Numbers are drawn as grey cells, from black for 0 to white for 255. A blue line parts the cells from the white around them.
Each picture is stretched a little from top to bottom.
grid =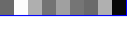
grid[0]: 106
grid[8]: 8
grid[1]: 253

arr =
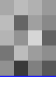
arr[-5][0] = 168
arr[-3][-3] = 147
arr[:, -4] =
[168, 188, 180, 118, 145]
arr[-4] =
[188, 101, 160, 137]
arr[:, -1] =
[154, 137, 99, 142, 88]
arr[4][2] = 128

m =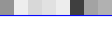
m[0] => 148
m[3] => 225
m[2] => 216

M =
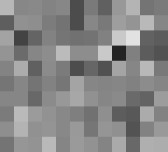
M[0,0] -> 183
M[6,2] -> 104
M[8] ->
[142, 179, 145, 148, 136, 153, 118, 149, 144, 83, 130, 153]
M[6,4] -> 152
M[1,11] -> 134
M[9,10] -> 175
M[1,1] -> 145
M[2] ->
[163, 67, 100, 130, 117, 113, 115, 129, 201, 226, 98, 92]
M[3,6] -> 141
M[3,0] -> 148
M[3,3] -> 141
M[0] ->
[183, 135, 137, 131, 135, 76, 122, 96, 152, 180, 116, 122]
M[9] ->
[116, 150, 147, 185, 133, 154, 146, 132, 170, 104, 175, 173]
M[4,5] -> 77
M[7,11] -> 130
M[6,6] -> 145
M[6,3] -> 139
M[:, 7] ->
[96, 121, 129, 201, 81, 132, 134, 143, 149, 132]
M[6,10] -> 99
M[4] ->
[131, 172, 96, 139, 123, 77, 102, 81, 164, 134, 184, 121]
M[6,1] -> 134
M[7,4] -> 136
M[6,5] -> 167

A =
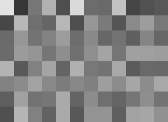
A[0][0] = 226
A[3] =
[107, 155, 149, 118, 142, 112, 143, 164, 117, 160, 159, 157]
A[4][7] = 115
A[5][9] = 166
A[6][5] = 100
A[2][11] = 103
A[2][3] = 131
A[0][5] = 218
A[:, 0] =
[226, 71, 106, 107, 179, 130, 95, 80]
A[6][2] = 114
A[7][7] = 147
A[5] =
[130, 139, 162, 137, 124, 136, 128, 158, 140, 166, 140, 168]
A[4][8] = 168
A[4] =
[179, 89, 129, 164, 100, 176, 120, 115, 168, 91, 105, 104]
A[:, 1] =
[54, 183, 150, 155, 89, 139, 161, 181]
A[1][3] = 101
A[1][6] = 150
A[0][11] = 87
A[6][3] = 118

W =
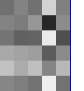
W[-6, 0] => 112
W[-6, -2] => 210
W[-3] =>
[169, 163, 158, 92, 139]
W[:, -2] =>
[210, 39, 234, 92, 133, 239]
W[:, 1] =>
[131, 124, 97, 163, 171, 126]
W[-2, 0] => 194
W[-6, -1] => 128
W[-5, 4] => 140
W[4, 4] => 184

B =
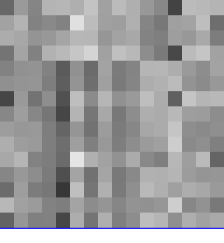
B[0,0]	104
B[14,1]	150
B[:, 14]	[184, 190, 169, 197, 141, 139, 181, 156, 138, 143, 186, 149, 167, 146, 161]
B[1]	[162, 179, 130, 137, 130, 224, 188, 160, 158, 176, 133, 120, 160, 163, 190, 110]
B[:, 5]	[175, 224, 183, 198, 145, 148, 190, 180, 149, 159, 229, 164, 191, 164, 173]
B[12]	[108, 158, 124, 119, 55, 191, 117, 176, 122, 143, 185, 175, 160, 173, 167, 154]
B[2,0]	172
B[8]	[157, 151, 153, 126, 101, 149, 114, 156, 123, 135, 167, 171, 197, 142, 138, 143]
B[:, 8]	[187, 158, 163, 192, 123, 122, 145, 120, 123, 126, 146, 121, 122, 134, 127]
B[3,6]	212
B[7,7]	168
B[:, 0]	[104, 162, 172, 116, 130, 144, 70, 135, 157, 174, 168, 134, 108, 184, 99]
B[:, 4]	[182, 130, 165, 185, 91, 94, 81, 70, 101, 110, 107, 79, 55, 126, 70]
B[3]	[116, 164, 129, 178, 185, 198, 212, 161, 192, 184, 141, 122, 72, 187, 197, 162]
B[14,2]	128
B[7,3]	118
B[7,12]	184
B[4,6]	107
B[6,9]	154
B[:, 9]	[175, 176, 168, 184, 132, 133, 154, 141, 135, 141, 171, 137, 143, 147, 141]
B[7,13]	158
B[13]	[184, 161, 155, 130, 126, 164, 140, 149, 134, 147, 145, 150, 206, 135, 146, 121]
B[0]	[104, 154, 133, 180, 182, 175, 195, 161, 187, 175, 152, 136, 67, 187, 184, 180]
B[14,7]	175
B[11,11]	176
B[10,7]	162

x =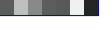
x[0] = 92
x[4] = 89
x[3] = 93

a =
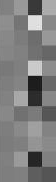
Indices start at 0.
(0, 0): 129
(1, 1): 117
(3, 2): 113
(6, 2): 44
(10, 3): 128
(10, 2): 38
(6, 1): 168
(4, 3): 141
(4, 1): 127
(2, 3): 152
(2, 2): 109
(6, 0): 130
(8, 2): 160
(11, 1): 128
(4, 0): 121
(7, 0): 136
